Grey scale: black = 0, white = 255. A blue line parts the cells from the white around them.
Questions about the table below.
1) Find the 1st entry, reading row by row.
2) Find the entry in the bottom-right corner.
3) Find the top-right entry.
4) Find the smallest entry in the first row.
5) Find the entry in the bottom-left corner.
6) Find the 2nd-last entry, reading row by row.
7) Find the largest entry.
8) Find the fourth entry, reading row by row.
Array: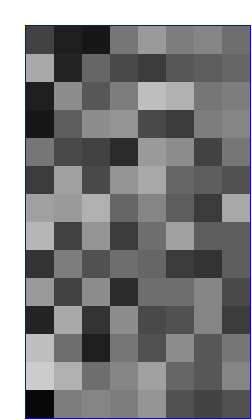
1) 66
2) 81
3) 110
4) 23
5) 8
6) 66
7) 204
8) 118

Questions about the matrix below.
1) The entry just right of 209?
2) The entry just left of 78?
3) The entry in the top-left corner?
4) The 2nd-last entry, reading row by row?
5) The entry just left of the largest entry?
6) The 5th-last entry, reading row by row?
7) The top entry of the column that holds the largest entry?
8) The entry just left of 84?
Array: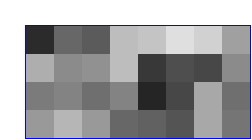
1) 160
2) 56
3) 43
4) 168
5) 196
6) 103
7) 223
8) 97

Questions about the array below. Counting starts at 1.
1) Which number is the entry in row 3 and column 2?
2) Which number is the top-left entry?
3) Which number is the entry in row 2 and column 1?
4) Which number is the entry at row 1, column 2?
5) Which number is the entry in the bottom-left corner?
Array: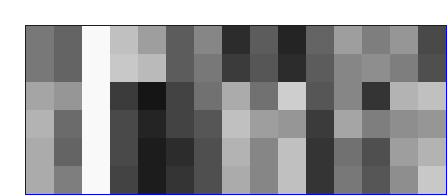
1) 150
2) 120
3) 120
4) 100
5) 171

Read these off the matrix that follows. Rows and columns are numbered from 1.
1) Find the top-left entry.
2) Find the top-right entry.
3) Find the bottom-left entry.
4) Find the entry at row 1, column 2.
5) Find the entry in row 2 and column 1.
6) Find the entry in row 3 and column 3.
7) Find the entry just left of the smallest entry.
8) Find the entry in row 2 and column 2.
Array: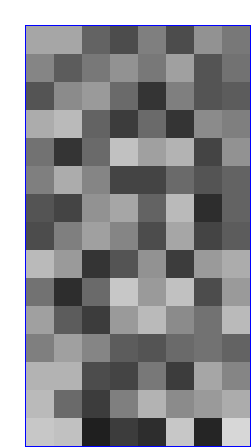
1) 166
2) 120
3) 199
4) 166
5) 133
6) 154
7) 193
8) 92

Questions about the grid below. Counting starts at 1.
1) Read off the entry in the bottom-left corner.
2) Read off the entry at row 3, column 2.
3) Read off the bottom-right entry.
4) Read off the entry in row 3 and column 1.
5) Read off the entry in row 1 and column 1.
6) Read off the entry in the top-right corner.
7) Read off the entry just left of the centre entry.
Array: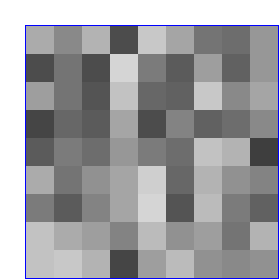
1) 194
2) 116
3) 145
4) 158
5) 171
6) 151
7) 151

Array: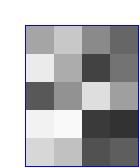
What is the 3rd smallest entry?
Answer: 66
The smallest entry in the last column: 50
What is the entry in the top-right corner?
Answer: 102
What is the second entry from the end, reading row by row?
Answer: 81
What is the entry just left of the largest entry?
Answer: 242
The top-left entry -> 165

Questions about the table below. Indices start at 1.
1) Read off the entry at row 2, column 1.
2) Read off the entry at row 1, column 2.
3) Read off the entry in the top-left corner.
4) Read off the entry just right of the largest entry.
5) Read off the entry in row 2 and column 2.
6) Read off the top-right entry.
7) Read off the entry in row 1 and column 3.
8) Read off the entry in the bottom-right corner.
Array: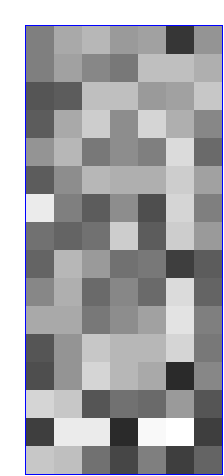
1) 127
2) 169
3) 127
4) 62
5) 161
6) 148
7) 183
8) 100

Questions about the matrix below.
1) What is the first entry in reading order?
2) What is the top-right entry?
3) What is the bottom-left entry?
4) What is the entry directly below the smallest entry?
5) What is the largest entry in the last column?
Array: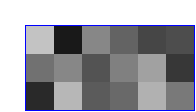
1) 195
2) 77
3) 41
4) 135
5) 121

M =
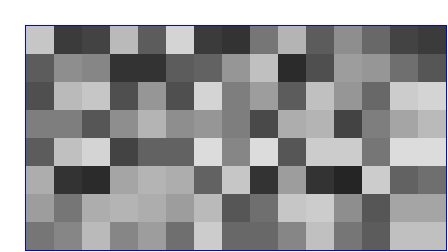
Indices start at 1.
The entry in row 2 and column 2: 142
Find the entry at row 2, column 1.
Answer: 92
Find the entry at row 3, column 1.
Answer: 79
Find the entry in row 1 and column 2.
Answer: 59
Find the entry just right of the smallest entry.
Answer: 204
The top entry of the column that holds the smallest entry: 142
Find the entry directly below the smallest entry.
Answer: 142
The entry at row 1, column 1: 198
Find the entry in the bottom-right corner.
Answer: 192
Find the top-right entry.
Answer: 59
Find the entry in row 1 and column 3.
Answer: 67
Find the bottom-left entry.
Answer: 118
